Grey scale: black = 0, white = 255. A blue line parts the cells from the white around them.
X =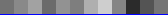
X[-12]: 114
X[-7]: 126
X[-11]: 137

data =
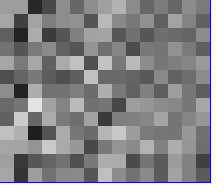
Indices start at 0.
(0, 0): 157
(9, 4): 171
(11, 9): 75
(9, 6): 107
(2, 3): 59
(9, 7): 181
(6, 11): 94
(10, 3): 201
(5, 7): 104
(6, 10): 128
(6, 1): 34
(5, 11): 137
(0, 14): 122
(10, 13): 149
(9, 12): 117
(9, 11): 118
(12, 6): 86
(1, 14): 97
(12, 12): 162
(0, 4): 141
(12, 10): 137
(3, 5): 85
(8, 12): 116
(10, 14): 111
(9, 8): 200
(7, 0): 106
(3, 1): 85
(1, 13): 131
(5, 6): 192
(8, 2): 103
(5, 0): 78
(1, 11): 96
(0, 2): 39
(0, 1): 158
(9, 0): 192
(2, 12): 106

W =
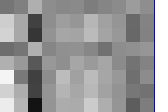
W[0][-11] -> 117
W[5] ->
[244, 121, 64, 141, 188, 161, 187, 166, 152, 111, 140]
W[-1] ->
[236, 181, 19, 148, 172, 171, 203, 174, 149, 93, 125]
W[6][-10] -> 173
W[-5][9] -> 144
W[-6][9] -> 104
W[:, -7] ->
[136, 158, 166, 144, 143, 188, 180, 172]
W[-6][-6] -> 164
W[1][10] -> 131
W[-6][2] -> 54
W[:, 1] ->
[128, 168, 168, 117, 153, 121, 173, 181]
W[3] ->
[109, 117, 176, 134, 144, 145, 135, 113, 141, 144, 150]
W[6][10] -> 114
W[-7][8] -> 149
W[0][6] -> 125
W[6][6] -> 184
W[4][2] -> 88
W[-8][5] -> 138
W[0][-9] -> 175
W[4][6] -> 154
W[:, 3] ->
[141, 142, 147, 134, 152, 141, 149, 148]
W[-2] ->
[209, 173, 66, 149, 180, 167, 184, 162, 147, 119, 114]

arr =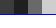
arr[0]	60
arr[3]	206

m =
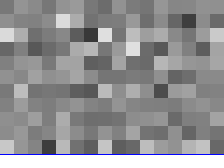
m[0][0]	120
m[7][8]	148
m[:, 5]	[154, 172, 92, 171, 163, 165, 94, 147, 121, 140, 113]
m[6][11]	76
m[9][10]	115
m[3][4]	120
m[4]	[128, 148, 152, 121, 164, 163, 95, 100, 164, 111, 106, 182, 166, 150, 147, 166]
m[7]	[129, 156, 130, 125, 137, 147, 131, 125, 148, 133, 128, 127, 124, 139, 146, 136]
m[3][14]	93
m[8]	[143, 139, 158, 126, 172, 121, 110, 111, 115, 141, 144, 150, 106, 127, 129, 163]
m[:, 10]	[117, 110, 158, 107, 106, 120, 142, 128, 144, 115, 189]
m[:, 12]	[134, 102, 137, 154, 166, 100, 155, 124, 106, 144, 146]
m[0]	[120, 148, 138, 119, 147, 154, 120, 108, 146, 123, 117, 150, 134, 135, 145, 144]
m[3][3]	107
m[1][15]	106
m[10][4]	185
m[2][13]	117
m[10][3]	61
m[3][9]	224
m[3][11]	88
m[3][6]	183
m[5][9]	123
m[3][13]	128
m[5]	[145, 136, 161, 144, 149, 165, 140, 117, 117, 123, 120, 144, 100, 110, 138, 138]
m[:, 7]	[108, 124, 223, 119, 100, 117, 187, 125, 111, 147, 197]
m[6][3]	119
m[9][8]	129
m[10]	[200, 150, 132, 61, 185, 113, 94, 197, 94, 104, 189, 156, 146, 180, 194, 104]

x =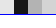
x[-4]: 230
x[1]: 22
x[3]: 212

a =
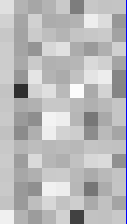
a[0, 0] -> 224
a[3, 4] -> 225
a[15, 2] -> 156
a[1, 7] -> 220
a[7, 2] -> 177
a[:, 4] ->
[201, 174, 180, 225, 179, 171, 185, 200, 238, 210, 187, 175, 203, 237, 194, 209]
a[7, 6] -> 176
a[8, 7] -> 169
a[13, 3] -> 241
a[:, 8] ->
[196, 151, 162, 208, 164, 134, 133, 197, 197, 165, 193, 144, 195, 196, 164, 200]
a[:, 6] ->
[199, 238, 199, 154, 217, 228, 170, 176, 119, 140, 196, 215, 171, 118, 170, 194]
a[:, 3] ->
[179, 172, 190, 215, 177, 179, 223, 200, 243, 238, 184, 182, 202, 241, 215, 180]
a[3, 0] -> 204
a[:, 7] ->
[195, 220, 202, 175, 208, 237, 211, 185, 169, 186, 194, 219, 185, 172, 193, 193]
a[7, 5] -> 185
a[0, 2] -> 166
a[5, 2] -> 229
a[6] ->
[195, 47, 210, 223, 185, 252, 170, 211, 133]
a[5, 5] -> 193
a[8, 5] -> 182
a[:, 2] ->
[166, 209, 203, 148, 202, 229, 210, 177, 142, 175, 189, 218, 176, 143, 190, 156]
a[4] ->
[204, 169, 202, 177, 179, 182, 217, 208, 164]

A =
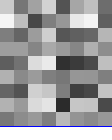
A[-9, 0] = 202
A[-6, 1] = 158
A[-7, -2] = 103
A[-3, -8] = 101
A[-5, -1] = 191
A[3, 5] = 134
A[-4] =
[177, 138, 155, 127, 119, 150, 149, 127]
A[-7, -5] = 207
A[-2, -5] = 228
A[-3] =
[101, 83, 208, 198, 126, 63, 71, 195]
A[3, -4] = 154
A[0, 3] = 210
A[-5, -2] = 74
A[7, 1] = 154
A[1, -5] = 127
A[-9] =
[202, 118, 162, 210, 83, 166, 191, 109]
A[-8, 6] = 243
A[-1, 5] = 148
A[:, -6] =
[162, 71, 156, 133, 220, 155, 208, 218, 153]
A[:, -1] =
[109, 95, 182, 141, 191, 127, 195, 74, 152]
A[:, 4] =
[83, 151, 86, 154, 48, 119, 126, 43, 185]

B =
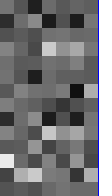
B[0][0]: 116
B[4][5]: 127
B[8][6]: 116
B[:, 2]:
[31, 138, 79, 73, 92, 30, 113, 96, 140, 76, 149, 74, 202, 81]
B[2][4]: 116
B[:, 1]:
[85, 109, 91, 102, 90, 85, 130, 106, 109, 103, 92, 107, 175, 91]
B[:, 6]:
[94, 118, 106, 118, 89, 91, 174, 96, 116, 119, 78, 71, 175, 106]
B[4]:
[111, 90, 92, 113, 108, 127, 89]
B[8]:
[44, 109, 140, 28, 80, 30, 116]
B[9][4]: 145
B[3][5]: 168
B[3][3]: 202
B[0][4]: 88
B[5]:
[114, 85, 30, 108, 95, 95, 91]
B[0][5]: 100
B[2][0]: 81
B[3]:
[131, 102, 73, 202, 146, 168, 118]
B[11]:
[235, 107, 74, 130, 73, 149, 71]
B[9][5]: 166
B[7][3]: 78
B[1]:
[45, 109, 138, 27, 81, 28, 118]
